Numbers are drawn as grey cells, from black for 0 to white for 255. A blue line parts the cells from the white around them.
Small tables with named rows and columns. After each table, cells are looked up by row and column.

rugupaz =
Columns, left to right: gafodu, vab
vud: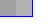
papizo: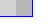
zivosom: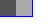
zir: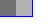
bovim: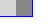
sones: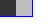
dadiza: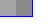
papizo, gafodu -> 211
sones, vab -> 189
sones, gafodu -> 52
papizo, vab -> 182
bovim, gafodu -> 213
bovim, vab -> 136
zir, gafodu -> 113
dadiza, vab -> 138
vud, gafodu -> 162
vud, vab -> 177
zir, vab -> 177
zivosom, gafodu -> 82
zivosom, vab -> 171
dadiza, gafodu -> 165
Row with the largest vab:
sones

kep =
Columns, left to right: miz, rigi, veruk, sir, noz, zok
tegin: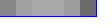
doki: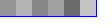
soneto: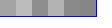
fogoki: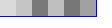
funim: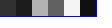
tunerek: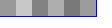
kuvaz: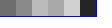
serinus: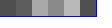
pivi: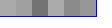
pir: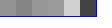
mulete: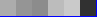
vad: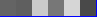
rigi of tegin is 161
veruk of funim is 177
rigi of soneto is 188
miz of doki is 150
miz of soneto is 164
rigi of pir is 133
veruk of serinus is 169
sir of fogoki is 191
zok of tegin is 106
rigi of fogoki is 197
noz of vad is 214
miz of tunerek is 153
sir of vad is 119
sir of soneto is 179
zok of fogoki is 161
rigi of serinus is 93
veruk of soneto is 142
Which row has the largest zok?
doki

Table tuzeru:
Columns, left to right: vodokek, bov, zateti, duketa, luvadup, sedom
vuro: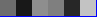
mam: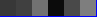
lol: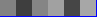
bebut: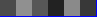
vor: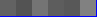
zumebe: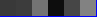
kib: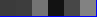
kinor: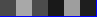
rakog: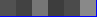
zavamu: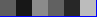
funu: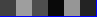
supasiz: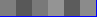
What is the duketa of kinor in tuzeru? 25
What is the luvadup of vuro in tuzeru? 39
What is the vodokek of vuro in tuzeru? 109
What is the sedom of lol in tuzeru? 167
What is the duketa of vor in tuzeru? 93
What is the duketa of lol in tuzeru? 161
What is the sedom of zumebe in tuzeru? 130
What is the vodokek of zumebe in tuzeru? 57
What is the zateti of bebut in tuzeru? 87
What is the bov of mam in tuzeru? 64
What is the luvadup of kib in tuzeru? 71
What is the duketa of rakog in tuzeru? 61
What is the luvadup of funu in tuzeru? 150
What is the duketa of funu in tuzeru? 9
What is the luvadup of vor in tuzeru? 88
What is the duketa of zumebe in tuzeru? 13
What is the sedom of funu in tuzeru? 35
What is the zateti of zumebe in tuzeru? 115
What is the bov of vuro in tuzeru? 24
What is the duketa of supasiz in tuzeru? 148

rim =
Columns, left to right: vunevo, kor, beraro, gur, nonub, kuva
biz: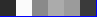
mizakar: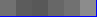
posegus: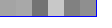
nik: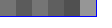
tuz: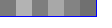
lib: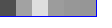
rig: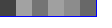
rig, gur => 160
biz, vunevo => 43
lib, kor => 162
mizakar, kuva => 140
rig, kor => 162
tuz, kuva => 112
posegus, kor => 168

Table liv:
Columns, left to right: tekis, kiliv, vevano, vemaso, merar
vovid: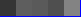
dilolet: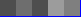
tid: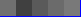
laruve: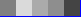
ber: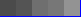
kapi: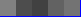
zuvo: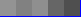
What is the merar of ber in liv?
147
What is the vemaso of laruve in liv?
142
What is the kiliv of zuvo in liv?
129
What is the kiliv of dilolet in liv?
110
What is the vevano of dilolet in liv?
78
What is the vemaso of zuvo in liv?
102
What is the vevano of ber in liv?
111
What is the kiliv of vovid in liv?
94
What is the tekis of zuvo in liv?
147

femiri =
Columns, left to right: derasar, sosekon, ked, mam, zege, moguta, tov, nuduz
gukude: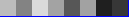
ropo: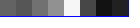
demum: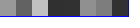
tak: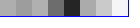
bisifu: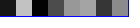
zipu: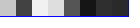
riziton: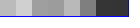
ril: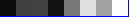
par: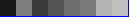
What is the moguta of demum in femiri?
144
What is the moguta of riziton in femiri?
127
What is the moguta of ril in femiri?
224
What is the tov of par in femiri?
179
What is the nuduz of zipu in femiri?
42
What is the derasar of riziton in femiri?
187
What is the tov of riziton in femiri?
53
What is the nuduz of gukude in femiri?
55
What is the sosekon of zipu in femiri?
66
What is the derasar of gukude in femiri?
188
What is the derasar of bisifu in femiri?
22

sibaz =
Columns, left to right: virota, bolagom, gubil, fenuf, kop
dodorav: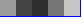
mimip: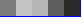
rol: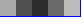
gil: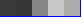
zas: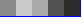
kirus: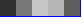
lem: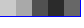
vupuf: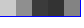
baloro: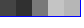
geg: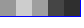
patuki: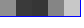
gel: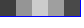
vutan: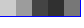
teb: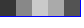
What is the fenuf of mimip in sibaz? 94
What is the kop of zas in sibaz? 44
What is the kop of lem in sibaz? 103
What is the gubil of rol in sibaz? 44
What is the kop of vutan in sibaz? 119
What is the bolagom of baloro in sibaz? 48
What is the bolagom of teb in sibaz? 136
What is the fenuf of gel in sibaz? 159
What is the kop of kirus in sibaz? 94
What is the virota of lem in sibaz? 202
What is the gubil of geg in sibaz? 159
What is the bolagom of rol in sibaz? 80
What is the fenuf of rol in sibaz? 107
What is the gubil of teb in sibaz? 202
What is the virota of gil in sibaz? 59

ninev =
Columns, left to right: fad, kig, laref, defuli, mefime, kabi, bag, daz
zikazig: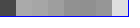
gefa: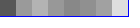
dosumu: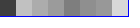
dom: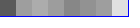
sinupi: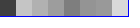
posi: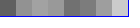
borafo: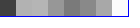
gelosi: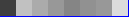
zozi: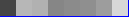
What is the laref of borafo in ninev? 181
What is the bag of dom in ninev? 158
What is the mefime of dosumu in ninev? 126
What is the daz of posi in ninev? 203
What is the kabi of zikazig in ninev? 144
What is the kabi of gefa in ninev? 144
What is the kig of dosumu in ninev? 193
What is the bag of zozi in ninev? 157
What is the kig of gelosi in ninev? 193
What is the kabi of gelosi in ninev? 145

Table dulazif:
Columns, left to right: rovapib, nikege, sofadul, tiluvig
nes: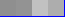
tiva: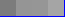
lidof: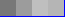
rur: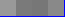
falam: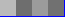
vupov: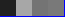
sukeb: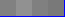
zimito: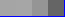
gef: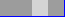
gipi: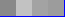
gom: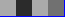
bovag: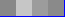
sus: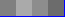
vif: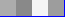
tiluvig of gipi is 156
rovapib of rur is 153
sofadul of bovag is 156
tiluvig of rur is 137
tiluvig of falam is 113
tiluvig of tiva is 165
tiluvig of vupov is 121
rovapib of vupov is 32
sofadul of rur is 119
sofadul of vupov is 116
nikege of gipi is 194
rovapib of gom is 170
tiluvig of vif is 157
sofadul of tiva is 150
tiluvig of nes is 173
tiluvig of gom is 113
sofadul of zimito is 149
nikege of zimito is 166
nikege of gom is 43
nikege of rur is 122

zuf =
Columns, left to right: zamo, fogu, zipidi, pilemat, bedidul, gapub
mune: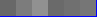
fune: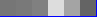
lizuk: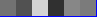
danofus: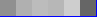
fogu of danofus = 176
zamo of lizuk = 114
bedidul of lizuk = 135
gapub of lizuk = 123
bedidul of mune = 112
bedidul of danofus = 206
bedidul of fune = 164
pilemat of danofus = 183
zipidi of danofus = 188
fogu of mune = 124
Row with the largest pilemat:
fune

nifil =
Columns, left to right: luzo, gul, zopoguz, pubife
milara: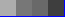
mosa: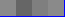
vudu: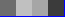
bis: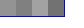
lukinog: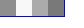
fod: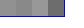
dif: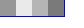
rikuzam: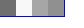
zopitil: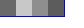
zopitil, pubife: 92
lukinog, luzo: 142
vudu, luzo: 109
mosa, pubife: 138
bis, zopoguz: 162
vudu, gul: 192

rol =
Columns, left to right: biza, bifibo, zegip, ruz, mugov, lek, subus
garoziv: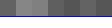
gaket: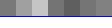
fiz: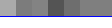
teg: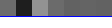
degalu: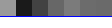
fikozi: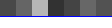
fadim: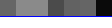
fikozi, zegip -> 182
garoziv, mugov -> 85
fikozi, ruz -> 50
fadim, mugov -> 98
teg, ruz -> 107
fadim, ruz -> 75
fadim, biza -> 102
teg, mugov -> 98
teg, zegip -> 146
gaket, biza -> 121
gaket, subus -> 129
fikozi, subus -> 82
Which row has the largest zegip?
gaket

